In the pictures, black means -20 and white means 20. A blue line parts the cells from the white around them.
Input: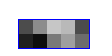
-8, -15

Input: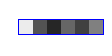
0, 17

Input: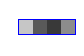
2, 11

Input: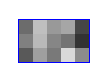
-9, -6

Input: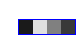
-11, -16

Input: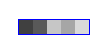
14, -10

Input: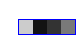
-1, 12

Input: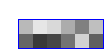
10, -4

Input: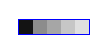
15, -17

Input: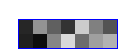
-7, -15
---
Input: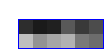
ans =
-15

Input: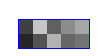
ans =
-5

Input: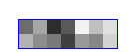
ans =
-13

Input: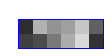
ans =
3

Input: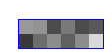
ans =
-8

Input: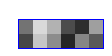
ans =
8

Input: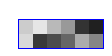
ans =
9

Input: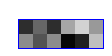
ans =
-13
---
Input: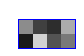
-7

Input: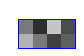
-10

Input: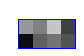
-2

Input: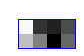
-20

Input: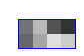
15

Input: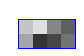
-9
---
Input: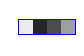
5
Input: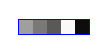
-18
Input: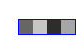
6
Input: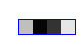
16
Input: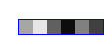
-10
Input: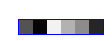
-14
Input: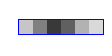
14
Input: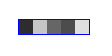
15
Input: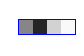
19
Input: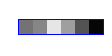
-19
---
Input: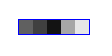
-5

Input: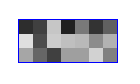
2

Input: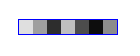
2

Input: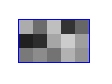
2

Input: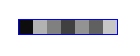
0

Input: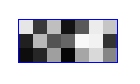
1

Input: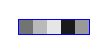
4
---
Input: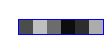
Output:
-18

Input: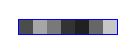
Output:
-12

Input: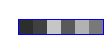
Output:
-6

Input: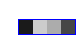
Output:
-9

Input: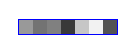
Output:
-11

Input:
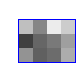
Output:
12

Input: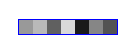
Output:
14

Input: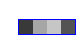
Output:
-7

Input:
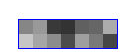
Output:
-12
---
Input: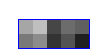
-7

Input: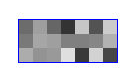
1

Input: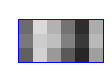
-11

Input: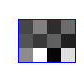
-5

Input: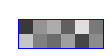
-9

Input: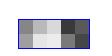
-1

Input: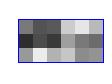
-1

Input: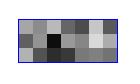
14
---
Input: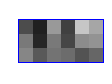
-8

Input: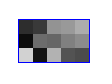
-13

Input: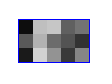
-18

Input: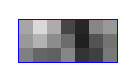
6

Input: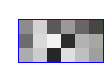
2

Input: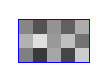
1

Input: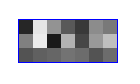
-14

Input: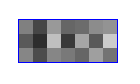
0

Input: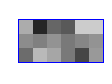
7

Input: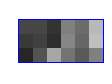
-9
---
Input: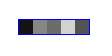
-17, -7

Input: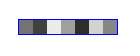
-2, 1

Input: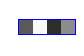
-6, 2

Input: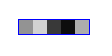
3, 7

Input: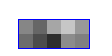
1, 0

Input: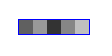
-5, 10

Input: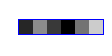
-14, 12

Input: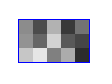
2, -13

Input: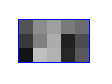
-7, -6

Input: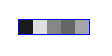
-16, 6
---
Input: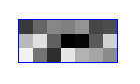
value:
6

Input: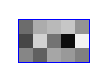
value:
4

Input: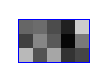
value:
-12

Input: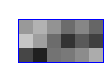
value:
2

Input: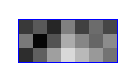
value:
4

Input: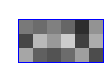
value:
5

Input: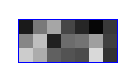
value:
14

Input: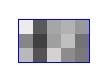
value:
2
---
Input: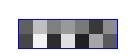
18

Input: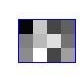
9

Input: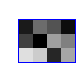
-20

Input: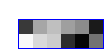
14

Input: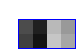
-17

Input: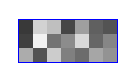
18

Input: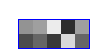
-4
